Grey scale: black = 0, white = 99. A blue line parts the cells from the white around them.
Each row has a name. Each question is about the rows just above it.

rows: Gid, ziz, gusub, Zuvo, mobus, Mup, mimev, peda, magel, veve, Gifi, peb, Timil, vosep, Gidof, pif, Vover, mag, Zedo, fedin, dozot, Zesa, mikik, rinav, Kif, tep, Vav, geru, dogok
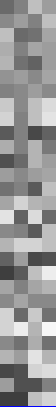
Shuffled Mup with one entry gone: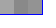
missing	[61]
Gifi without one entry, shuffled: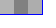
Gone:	[47]
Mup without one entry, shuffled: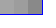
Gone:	[57]
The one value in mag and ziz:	[74]
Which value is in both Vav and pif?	[85]

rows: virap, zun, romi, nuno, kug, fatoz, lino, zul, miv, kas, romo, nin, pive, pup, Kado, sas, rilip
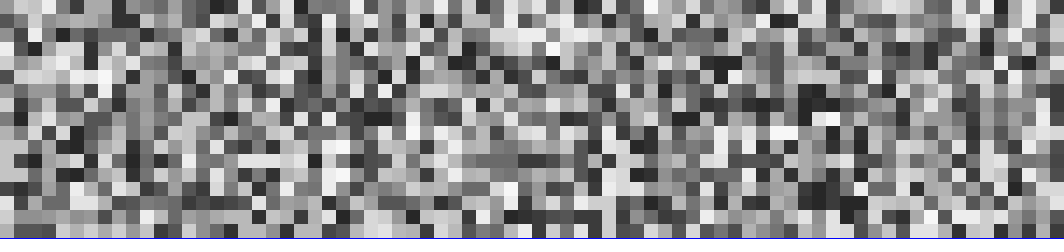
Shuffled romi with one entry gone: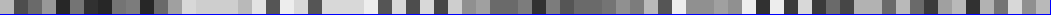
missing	[52]
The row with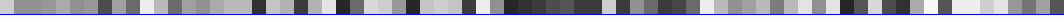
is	sas
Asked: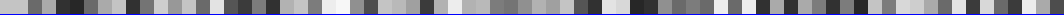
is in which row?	romo
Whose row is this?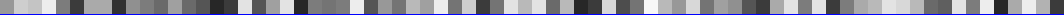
virap
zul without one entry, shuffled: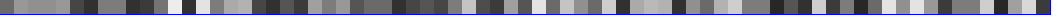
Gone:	[37]
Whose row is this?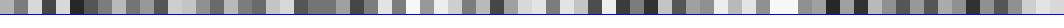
kas
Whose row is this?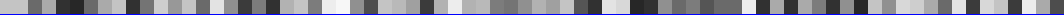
pive

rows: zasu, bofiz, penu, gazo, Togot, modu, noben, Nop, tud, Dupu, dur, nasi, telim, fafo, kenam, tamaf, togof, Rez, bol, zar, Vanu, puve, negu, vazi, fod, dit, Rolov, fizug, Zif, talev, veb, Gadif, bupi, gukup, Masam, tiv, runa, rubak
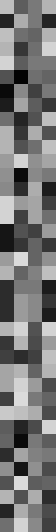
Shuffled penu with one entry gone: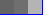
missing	[74]
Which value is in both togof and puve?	[60]
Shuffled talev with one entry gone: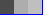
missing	[78]
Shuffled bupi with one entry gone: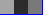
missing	[50]
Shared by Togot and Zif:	[47]
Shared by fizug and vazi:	[82]

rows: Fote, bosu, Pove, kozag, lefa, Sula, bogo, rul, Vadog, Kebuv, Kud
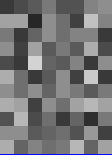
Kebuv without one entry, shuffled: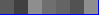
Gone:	[59]
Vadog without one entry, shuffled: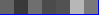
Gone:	[18]
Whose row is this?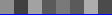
kozag

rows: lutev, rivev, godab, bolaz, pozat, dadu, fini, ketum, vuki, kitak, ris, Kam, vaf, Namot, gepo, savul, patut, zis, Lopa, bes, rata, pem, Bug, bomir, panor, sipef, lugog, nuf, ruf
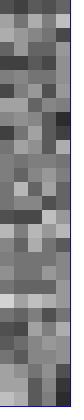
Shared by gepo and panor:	[52]
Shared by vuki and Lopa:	[52]
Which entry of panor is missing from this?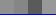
[42]
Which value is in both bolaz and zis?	[39]
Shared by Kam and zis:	[45]

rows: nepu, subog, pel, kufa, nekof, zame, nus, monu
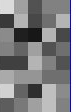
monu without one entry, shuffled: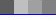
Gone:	[47]
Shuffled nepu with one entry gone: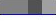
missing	[85]
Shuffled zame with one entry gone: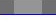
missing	[66]

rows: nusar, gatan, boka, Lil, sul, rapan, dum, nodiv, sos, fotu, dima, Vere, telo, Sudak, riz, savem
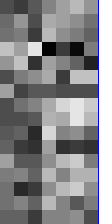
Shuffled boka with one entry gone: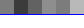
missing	[44]
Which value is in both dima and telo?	[38]
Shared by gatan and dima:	[62]
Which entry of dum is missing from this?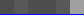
[26]
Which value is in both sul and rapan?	[75]
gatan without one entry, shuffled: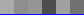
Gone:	[41]

